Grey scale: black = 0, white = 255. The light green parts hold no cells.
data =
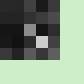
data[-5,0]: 40
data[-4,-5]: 36
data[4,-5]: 57
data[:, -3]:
[65, 49, 140, 44, 90]
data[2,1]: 20
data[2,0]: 21
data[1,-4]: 36
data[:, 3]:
[26, 60, 20, 205, 55]

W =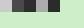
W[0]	204
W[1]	73
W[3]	172

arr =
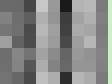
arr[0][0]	106
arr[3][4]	155
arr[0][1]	105
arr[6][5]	44
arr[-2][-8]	132
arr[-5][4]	159
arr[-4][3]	175
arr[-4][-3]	158
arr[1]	[130, 110, 95, 176, 148, 61, 163, 176, 128]
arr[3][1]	98
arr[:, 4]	[153, 148, 159, 155, 139, 131, 173]
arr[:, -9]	[106, 130, 118, 159, 110, 111, 115]
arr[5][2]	86
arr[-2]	[111, 132, 86, 173, 131, 104, 149, 148, 130]
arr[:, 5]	[26, 61, 65, 73, 101, 104, 44]
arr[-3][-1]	132
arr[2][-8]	111
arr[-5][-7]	75

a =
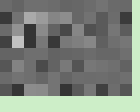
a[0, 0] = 107
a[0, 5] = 101
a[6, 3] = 102
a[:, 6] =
[103, 103, 134, 127, 103, 84, 109, 90]
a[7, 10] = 85
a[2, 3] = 138
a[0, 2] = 111
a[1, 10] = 59
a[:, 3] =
[111, 155, 138, 120, 111, 75, 102, 138]
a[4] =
[100, 100, 111, 111, 99, 101, 103, 108, 103, 103, 111]
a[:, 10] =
[105, 59, 92, 118, 111, 98, 111, 85]
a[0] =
[107, 100, 111, 111, 108, 101, 103, 108, 115, 106, 105]
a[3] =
[65, 193, 52, 120, 56, 121, 127, 135, 96, 111, 118]
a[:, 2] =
[111, 170, 52, 52, 111, 111, 111, 140]
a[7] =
[86, 53, 140, 138, 116, 52, 90, 119, 64, 109, 85]
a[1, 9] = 108
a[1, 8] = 90
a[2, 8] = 90

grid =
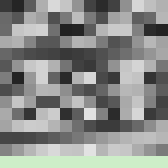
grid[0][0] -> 56
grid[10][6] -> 110
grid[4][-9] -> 56
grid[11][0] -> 70
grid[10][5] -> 147
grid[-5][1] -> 197
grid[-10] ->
[170, 178, 133, 88, 87, 134, 179, 172, 123, 82, 95, 147, 183, 162]
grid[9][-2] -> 58
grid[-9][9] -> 94
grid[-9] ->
[103, 88, 75, 70, 66, 56, 60, 67, 80, 94, 111, 130, 149, 167]
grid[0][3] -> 175
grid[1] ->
[105, 86, 174, 160, 80, 121, 189, 122, 79, 162, 174, 94, 105, 182]
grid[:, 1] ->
[37, 86, 197, 178, 88, 148, 35, 98, 197, 110, 192, 69, 155]
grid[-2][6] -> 120
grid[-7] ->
[125, 35, 152, 210, 99, 41, 179, 215, 73, 57, 201, 195, 51, 79]
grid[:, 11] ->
[214, 94, 128, 147, 130, 212, 195, 178, 196, 214, 105, 188, 172]
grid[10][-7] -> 77
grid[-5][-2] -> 129
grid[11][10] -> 180
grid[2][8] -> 181
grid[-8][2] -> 199
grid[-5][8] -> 70
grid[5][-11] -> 210
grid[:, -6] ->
[43, 79, 181, 123, 80, 84, 73, 101, 70, 130, 59, 153, 181]
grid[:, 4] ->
[217, 80, 112, 87, 66, 177, 99, 179, 78, 204, 180, 92, 217]
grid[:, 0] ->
[56, 105, 107, 170, 103, 87, 125, 76, 143, 170, 164, 70, 131]
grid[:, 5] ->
[197, 121, 33, 134, 56, 116, 41, 142, 156, 47, 147, 106, 197]
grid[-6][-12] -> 144

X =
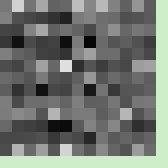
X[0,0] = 120
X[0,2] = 115
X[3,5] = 14
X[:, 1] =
[209, 80, 65, 17, 99, 68, 96, 49, 75, 137, 67, 71, 178]
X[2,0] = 67
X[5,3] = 161
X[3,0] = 55
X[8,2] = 110
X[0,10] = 97
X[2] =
[67, 65, 131, 167, 97, 111, 99, 74, 113, 143, 103, 118, 110]
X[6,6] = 96
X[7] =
[94, 49, 79, 16, 72, 67, 107, 23, 115, 57, 86, 87, 96]
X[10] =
[104, 67, 64, 57, 14, 11, 90, 131, 105, 135, 84, 47, 62]
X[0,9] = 130
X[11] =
[71, 71, 75, 81, 56, 81, 73, 39, 117, 90, 100, 88, 99]
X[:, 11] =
[149, 82, 118, 81, 89, 157, 108, 87, 119, 82, 47, 88, 155]
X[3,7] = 5
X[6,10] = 92
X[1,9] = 107
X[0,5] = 103
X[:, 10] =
[97, 79, 103, 94, 76, 71, 92, 86, 82, 182, 84, 100, 83]
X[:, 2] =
[115, 71, 131, 75, 91, 102, 85, 79, 110, 130, 64, 75, 106]
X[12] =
[77, 178, 106, 158, 87, 211, 113, 88, 137, 100, 83, 155, 108]
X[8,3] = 109
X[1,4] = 50
